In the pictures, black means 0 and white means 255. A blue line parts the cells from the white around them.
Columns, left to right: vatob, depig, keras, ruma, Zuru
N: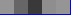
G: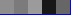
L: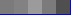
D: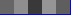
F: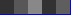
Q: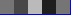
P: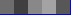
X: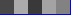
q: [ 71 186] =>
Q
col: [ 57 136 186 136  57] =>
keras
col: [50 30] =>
ruma
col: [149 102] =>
Zuru
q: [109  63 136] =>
P
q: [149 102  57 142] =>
N
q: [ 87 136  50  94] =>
F

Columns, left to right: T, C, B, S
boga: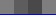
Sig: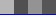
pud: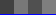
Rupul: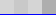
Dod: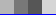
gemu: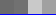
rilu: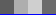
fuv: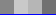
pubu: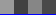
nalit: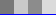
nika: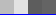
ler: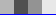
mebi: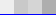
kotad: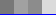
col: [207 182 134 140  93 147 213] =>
B
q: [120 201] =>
nalit
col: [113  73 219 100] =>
S

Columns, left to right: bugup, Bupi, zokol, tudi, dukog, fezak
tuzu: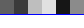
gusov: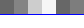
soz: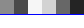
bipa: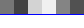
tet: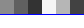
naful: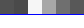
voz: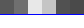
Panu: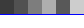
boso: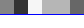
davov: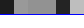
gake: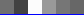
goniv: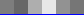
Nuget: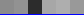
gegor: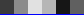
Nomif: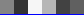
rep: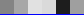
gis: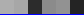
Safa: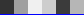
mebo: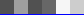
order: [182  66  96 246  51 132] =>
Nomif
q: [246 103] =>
gusov
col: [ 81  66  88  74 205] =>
fezak
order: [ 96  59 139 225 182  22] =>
gegor
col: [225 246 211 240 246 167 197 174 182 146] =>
tudi
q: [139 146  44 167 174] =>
Nuget
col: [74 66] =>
Bupi

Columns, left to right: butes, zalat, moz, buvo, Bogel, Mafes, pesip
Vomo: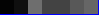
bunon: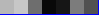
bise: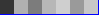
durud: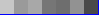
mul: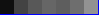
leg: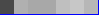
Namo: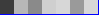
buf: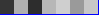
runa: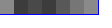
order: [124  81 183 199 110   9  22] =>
bunon
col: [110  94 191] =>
Bogel
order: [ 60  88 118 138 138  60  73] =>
runa
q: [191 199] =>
leg
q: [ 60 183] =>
Namo

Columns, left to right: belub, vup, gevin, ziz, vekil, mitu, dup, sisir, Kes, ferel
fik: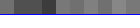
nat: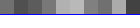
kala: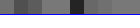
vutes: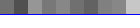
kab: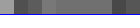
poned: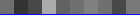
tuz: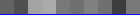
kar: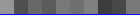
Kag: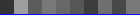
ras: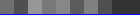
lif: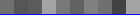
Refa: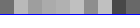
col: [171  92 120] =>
ziz
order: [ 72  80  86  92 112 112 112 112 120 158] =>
kab
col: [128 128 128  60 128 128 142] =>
dup

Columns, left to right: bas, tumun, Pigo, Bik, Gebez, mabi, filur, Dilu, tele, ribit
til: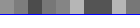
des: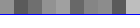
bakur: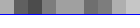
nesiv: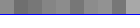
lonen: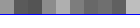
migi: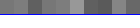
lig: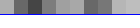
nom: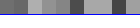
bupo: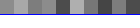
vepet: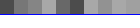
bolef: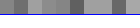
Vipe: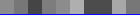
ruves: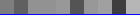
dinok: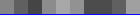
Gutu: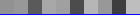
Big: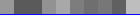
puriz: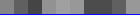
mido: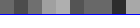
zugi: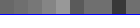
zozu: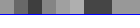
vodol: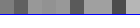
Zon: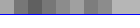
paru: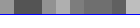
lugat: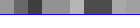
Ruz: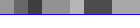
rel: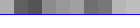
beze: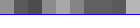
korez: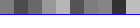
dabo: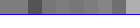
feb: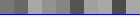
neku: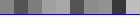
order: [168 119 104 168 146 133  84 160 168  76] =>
feb
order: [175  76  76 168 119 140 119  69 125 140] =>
Vipe
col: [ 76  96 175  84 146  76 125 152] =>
mabi
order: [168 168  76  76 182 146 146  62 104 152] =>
Ruz
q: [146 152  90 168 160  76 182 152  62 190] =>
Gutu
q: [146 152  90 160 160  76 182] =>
vodol

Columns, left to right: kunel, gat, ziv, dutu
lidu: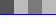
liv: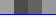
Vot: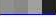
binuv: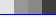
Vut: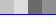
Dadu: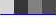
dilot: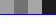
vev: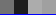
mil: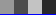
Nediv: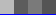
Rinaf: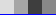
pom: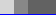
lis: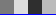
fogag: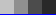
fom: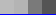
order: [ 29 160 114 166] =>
dilot
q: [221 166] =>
Rinaf
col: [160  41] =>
dutu
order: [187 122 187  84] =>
lidu
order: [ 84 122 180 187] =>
fom
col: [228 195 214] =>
kunel
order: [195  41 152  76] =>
mil

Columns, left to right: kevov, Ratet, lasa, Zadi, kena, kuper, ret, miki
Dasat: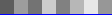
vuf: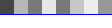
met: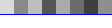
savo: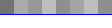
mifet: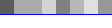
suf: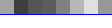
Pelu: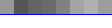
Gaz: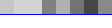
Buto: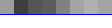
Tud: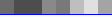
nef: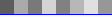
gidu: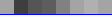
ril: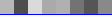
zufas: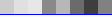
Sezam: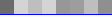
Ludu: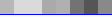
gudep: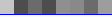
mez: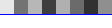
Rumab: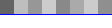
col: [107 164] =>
kuper
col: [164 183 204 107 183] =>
kevov
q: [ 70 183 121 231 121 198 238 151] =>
vuf
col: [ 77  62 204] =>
Zadi

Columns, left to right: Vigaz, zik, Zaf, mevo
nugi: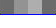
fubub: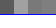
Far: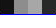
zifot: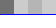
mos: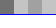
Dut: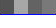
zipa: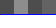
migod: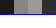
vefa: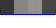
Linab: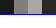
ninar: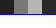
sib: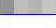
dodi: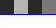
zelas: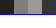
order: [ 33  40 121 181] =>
ninar
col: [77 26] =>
Vigaz
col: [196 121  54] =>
mevo
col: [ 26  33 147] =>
Vigaz

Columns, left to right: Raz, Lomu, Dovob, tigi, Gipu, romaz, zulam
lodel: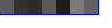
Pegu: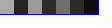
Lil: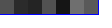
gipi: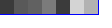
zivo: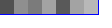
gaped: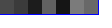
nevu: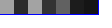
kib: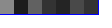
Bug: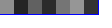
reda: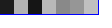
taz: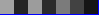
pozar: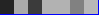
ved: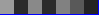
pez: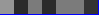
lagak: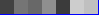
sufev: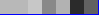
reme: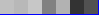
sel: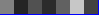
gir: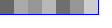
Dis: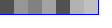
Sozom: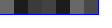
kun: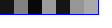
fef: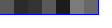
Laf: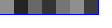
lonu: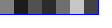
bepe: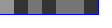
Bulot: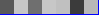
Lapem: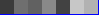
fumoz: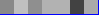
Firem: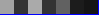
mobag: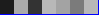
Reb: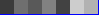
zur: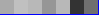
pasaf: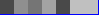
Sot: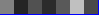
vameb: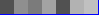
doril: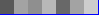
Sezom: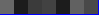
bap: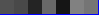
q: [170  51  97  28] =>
Firem
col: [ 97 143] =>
Dovob
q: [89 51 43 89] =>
lodel

